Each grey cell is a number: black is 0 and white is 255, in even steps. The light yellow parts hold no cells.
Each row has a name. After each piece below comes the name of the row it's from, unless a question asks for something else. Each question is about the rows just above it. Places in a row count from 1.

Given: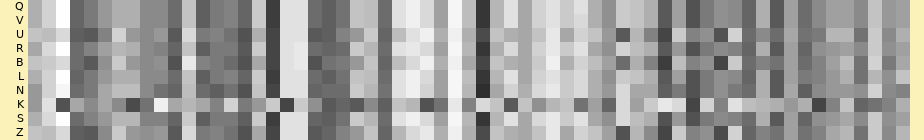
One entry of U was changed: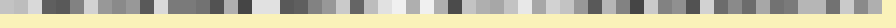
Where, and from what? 14, [130]
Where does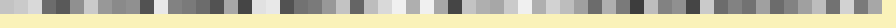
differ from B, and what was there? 45, [130]
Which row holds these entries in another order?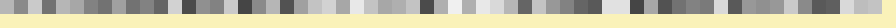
Z

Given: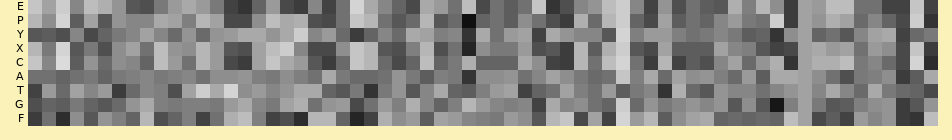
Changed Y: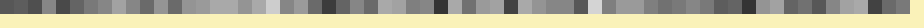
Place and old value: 55, [142]
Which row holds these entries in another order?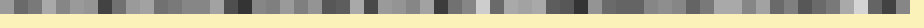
Y
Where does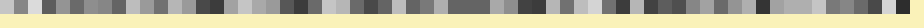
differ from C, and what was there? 59, [189]
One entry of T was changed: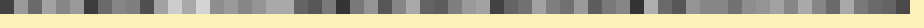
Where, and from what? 54, [134]

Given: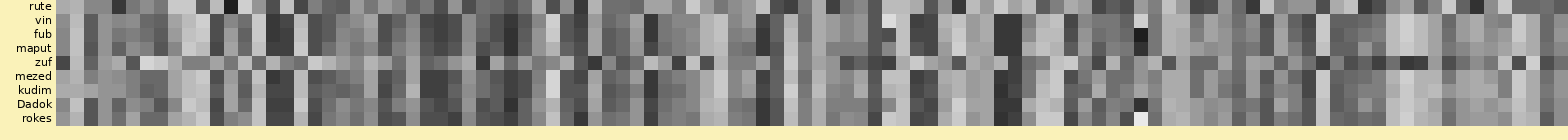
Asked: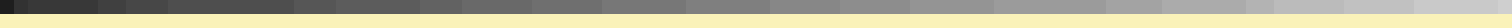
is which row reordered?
fub
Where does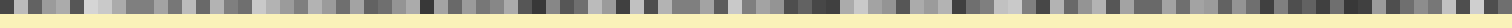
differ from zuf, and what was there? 22, [135]
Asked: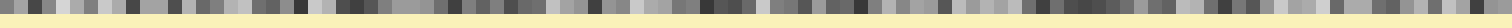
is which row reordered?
mezed
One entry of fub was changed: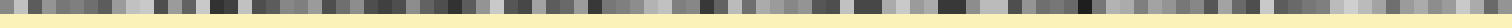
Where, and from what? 16, [56]
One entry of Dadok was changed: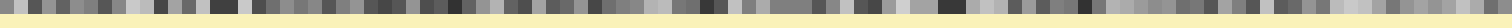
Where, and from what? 98, [187]
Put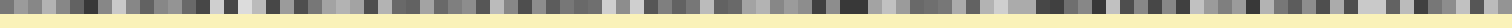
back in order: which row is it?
vin

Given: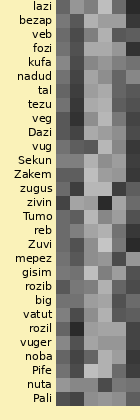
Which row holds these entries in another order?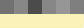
kufa
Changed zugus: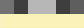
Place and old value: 1, [107]
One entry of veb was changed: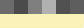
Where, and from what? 5, [88]
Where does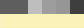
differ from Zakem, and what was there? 6, [56]
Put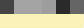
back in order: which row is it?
rozil
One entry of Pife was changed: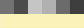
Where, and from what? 3, [190]
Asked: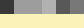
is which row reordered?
bezap

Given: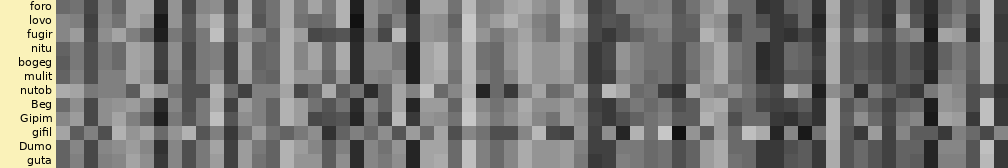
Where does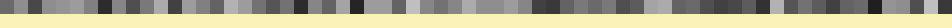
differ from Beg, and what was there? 51, [72]
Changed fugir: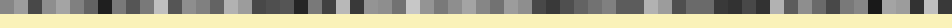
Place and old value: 24, [72]
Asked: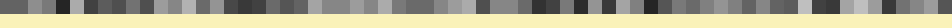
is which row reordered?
Dumo
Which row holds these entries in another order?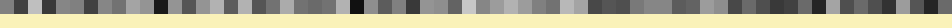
lovo
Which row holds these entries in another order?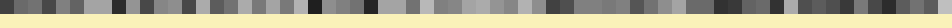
foro

